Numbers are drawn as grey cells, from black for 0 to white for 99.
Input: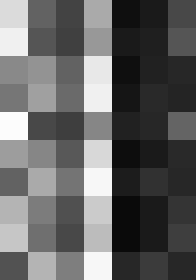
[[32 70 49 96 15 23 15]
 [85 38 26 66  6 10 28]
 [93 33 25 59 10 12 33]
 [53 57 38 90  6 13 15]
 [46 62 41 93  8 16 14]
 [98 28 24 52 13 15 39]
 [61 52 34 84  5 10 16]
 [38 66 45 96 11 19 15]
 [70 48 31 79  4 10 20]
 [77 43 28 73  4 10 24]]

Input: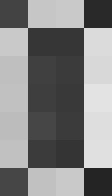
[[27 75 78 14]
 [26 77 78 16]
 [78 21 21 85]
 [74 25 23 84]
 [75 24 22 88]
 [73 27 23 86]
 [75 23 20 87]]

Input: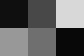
[[59 43  3]
 [ 6 28 84]]

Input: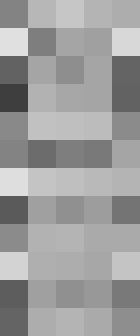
[[39 67 70 66 55]
 [51 71 77 70 67]
 [87 49 64 62 84]
 [38 64 55 64 39]
 [24 69 65 64 38]
 [53 75 74 73 54]
 [51 42 49 47 64]
 [86 76 74 72 70]
 [35 62 56 61 45]
 [54 69 70 66 66]
 [82 68 67 65 76]
 [36 62 56 59 47]]

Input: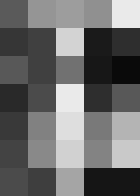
[[29 24 64  8  8]
 [35 58 61 56 91]
 [21 25 82 10 18]
 [34 25 44  9  4]
 [16 29 91 18 34]
 [22 50 86 47 70]
 [26 53 81 51 78]]

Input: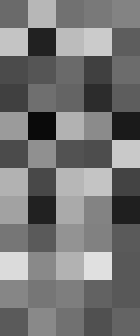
[[35 53 44 31 39]
 [41 71 44 47 51]
 [76 13 73 79 36]
 [29 33 41 25 42]
 [25 43 39 17 36]
 [60  4 69 54 10]
 [29 56 32 30 78]
 [69 28 71 76 26]
 [63 13 66 51 12]
 [46 35 57 50 35]
 [85 53 69 87 34]
 [52 46 49 38 34]]

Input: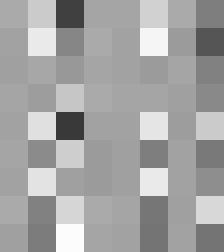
[[62 48 98 64 63 45 63 45]
 [66 79 25 64 64 81 66 49]
 [63 91 52 66 63 95 60 33]
 [62 65 59 64 63 60 64 50]
 [64 61 77 66 64 64 62 53]
 [63 87 22 63 63 89 61 79]
 [64 54 80 60 62 49 63 47]
 [63 88 62 60 62 91 63 55]
 [66 50 83 66 64 46 62 84]]
